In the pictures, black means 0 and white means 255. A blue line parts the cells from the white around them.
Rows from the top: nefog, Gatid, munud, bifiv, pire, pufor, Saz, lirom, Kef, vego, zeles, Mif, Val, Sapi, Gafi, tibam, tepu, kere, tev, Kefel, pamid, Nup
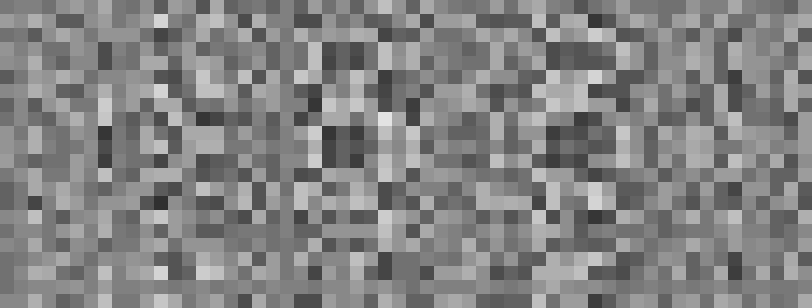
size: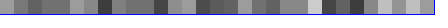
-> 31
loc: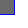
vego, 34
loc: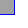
Nup, 15
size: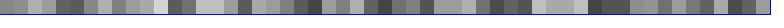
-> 55
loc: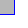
Gafi, 17

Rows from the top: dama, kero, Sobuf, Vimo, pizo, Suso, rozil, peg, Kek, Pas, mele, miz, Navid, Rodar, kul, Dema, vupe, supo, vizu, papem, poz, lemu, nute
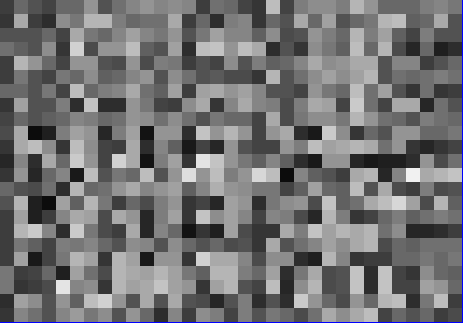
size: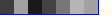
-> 7
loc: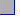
Rodar, 15
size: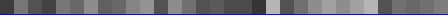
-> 32
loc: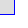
Navid, 13
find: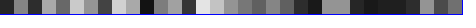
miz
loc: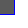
Suso, 15
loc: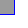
nute, 5

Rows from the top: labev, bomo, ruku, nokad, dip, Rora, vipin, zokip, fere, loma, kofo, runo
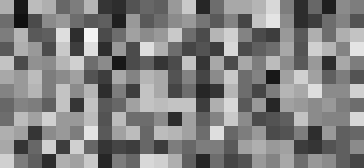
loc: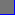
bomo, 14
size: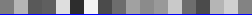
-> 18
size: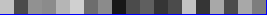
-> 19
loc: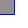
dip, 2
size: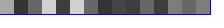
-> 15

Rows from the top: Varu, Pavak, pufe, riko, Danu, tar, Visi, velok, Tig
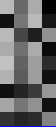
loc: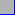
tar, 0
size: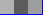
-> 3
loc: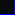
riko, 3
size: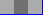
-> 3
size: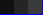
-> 3
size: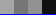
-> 4
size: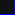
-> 1

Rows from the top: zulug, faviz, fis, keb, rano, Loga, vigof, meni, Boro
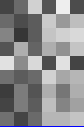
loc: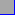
Loga, 4
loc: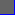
keb, 2
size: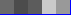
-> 5
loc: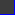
vigof, 0
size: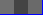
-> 3

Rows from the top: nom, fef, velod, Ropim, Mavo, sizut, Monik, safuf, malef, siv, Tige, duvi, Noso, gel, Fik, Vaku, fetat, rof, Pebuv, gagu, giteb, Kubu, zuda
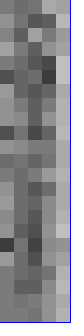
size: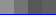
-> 4
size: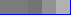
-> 5
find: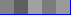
velod
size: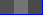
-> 3
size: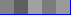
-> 5
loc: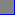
velod, 0

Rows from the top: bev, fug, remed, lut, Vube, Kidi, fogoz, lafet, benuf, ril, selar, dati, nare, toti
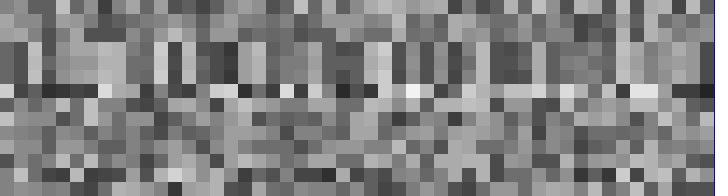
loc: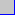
Vube, 11
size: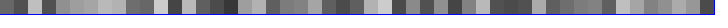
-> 51
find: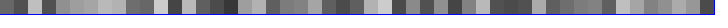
Kidi
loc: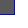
fug, 21
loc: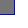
remed, 30

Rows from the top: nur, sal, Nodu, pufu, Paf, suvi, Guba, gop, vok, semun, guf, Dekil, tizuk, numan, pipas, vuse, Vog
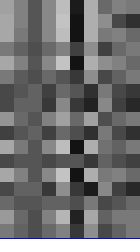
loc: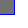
guf, 7
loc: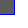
suvi, 1

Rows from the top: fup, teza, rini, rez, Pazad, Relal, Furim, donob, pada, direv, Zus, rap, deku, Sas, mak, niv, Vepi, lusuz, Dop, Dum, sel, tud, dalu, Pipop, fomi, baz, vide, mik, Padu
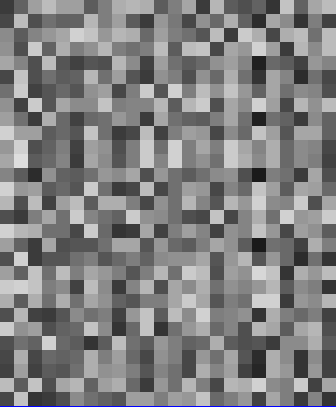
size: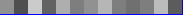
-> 13
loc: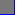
teza, 12
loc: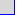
Dum, 18
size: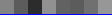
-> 8
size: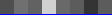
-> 8
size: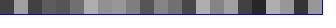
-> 23
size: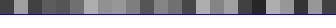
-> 24

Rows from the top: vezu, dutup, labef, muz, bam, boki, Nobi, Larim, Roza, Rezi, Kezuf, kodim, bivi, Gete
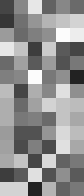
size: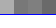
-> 4
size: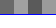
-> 4
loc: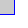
muz, 3
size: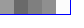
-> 5
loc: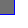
dutup, 1
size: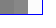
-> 3

